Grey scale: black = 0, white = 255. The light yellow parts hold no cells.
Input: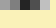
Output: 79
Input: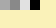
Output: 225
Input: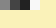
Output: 34
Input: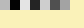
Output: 80
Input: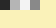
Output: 243
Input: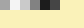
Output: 28
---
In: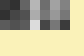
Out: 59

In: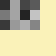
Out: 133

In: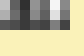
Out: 67

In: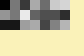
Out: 181

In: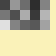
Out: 162

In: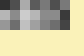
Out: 68
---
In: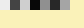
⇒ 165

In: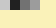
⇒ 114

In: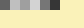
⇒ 159

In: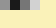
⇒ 118

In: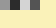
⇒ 84

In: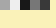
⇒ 119

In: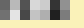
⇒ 204

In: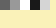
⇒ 153

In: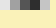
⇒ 161
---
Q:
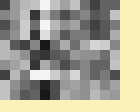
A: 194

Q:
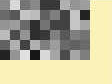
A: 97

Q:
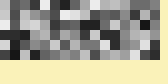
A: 213

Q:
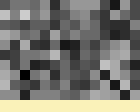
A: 182

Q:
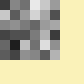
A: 103
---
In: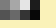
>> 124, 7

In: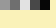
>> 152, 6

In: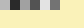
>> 185, 115

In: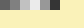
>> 97, 53

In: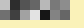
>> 194, 102

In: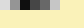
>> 220, 198

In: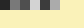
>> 38, 171

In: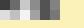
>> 60, 119
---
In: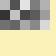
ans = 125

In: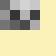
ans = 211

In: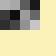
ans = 92

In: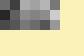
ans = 181

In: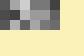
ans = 120

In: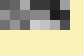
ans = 37

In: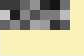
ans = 19
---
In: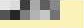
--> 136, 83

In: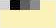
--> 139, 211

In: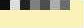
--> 109, 14

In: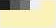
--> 239, 30

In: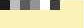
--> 63, 29

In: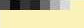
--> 215, 75

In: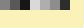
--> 45, 130

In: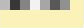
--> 144, 187
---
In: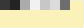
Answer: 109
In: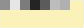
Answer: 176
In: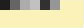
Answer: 150
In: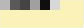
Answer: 216
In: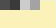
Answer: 163
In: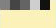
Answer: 17
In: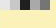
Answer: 117
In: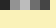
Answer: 69
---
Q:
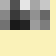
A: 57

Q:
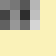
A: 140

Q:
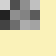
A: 143

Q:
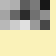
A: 102

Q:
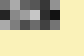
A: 137

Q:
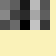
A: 64

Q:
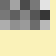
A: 96
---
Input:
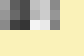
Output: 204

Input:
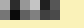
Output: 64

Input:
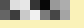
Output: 70

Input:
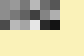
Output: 132

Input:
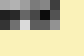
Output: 12

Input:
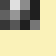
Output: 66

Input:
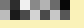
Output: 199

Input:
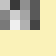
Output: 165

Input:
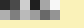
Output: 105
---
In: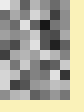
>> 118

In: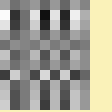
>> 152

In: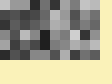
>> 92

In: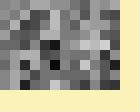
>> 52

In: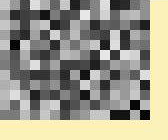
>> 7
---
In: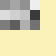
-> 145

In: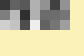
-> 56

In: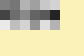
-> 128

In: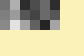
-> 115

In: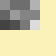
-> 144

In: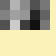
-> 108
